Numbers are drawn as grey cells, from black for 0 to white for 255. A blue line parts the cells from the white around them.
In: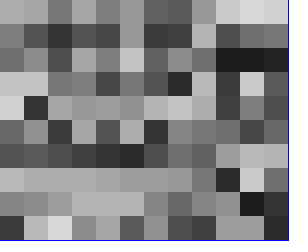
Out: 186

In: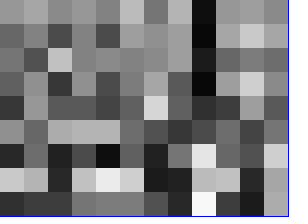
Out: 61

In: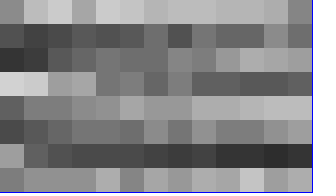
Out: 145

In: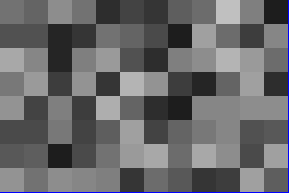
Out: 114

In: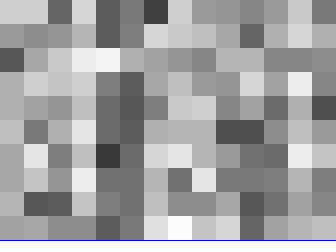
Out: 167

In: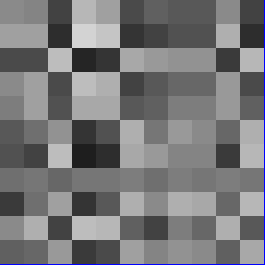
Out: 103
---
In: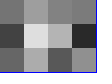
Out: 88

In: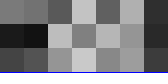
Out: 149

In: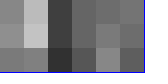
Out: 49

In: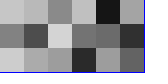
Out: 157

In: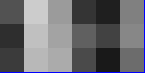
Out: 171

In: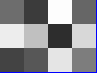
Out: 229

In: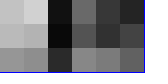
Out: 42
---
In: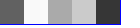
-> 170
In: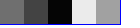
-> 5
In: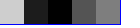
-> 1
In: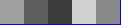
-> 59
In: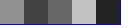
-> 102
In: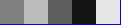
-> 95
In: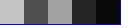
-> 161
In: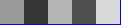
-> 181
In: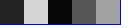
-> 7
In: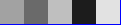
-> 191
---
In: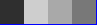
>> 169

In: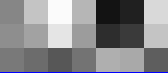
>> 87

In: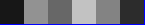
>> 103

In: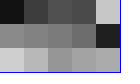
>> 150

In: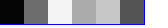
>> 244

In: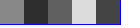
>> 96

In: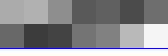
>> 67

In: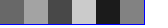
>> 72
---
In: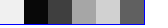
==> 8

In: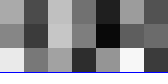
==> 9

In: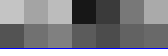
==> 23

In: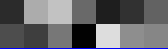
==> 2

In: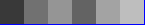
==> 57

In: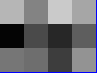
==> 4

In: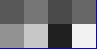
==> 32
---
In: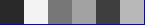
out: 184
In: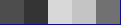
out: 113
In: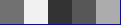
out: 172
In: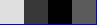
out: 91
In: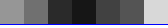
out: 216
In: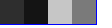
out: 122
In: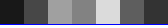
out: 51
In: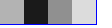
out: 220
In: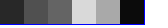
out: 11
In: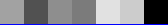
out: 0
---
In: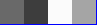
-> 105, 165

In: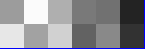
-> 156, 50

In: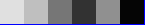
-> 224, 5

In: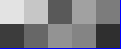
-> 227, 47

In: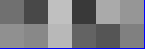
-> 112, 128

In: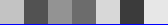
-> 195, 231
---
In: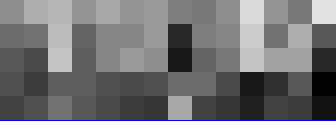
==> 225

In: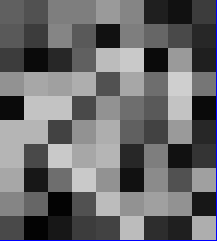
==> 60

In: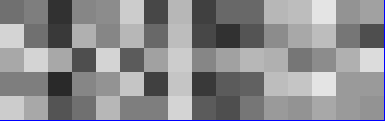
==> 161

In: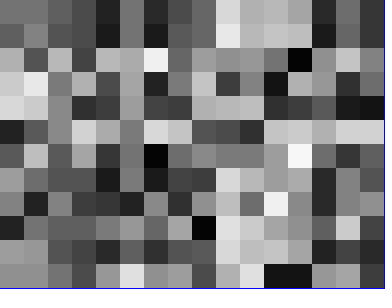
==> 54

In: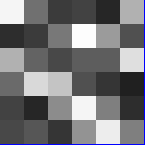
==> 177

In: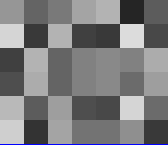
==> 92

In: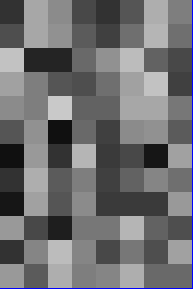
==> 126
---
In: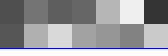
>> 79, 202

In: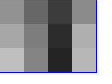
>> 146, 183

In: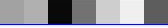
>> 162, 93

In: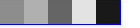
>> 141, 25

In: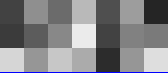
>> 66, 222

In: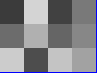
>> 59, 162

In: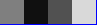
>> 127, 217
